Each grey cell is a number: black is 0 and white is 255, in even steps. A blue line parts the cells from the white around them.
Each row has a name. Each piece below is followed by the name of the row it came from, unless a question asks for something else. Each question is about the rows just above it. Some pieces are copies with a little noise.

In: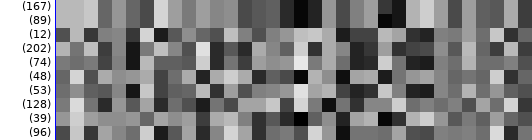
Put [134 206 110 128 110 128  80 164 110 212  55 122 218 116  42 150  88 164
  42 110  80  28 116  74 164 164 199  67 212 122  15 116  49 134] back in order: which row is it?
(128)
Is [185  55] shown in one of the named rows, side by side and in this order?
yes
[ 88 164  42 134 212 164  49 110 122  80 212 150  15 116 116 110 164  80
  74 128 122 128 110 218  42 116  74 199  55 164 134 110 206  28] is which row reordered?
(96)

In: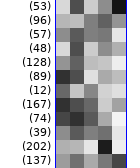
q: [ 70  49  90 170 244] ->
(74)
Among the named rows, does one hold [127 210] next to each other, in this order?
no
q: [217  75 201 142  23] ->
(53)

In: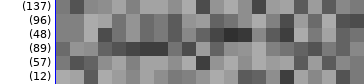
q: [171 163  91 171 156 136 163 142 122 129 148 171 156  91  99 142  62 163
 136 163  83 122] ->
(12)
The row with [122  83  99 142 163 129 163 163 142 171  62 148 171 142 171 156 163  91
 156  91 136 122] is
(57)
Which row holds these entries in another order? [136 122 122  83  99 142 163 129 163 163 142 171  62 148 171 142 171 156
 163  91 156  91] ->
(57)
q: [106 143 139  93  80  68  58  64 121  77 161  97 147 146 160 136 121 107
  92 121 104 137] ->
(89)
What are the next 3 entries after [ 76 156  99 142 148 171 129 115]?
[ 99  83 122]
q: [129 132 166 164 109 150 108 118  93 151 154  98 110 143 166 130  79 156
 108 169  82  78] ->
(96)

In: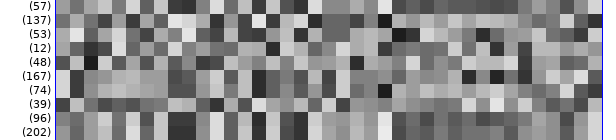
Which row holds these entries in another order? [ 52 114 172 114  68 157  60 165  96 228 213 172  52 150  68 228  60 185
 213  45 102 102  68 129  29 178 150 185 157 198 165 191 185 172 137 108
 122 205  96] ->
(137)
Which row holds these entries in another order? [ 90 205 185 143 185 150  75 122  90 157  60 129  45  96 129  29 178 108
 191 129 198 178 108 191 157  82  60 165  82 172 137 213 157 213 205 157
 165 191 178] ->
(48)
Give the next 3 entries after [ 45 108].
[150 157 198]
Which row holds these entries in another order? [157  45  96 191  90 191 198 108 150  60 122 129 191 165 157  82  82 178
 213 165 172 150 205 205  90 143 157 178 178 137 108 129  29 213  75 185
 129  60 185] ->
(74)
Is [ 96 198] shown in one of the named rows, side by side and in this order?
yes
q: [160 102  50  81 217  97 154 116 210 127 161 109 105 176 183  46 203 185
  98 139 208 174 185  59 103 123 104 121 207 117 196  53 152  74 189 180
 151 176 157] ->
(12)
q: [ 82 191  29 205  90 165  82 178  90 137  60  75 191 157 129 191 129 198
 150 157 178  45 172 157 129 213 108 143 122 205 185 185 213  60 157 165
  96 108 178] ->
(48)

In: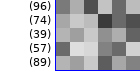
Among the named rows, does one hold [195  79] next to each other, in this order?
no
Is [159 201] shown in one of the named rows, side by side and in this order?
yes
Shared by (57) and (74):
[106]
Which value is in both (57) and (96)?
[106]
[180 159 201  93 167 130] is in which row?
(89)
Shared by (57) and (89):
[130]
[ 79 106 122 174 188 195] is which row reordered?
(96)

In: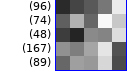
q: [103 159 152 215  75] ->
(89)
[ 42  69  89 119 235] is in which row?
(96)

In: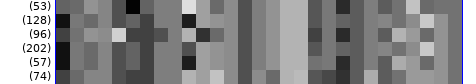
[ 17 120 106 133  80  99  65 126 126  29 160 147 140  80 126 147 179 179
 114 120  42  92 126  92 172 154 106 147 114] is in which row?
(57)
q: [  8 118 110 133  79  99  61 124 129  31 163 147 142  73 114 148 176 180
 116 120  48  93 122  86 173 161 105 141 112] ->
(57)
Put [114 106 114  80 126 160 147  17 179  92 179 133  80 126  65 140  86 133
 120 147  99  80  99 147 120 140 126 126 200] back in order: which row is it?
(202)
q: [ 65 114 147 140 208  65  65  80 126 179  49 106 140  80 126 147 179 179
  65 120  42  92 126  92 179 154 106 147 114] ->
(96)
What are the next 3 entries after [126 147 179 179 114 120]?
[ 42  92 126]

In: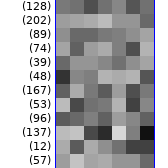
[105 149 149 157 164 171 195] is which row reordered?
(57)
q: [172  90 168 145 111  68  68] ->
(12)
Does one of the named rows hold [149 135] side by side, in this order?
yes
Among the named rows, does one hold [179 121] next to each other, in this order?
no
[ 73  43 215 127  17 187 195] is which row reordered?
(137)
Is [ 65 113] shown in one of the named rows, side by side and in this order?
no

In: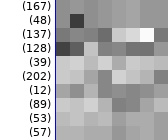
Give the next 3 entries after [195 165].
[135 209 195]
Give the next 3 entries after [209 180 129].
[135 165 187]
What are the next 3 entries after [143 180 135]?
[143 135 143]
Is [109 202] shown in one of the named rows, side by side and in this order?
yes
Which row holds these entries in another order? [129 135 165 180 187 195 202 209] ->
(89)

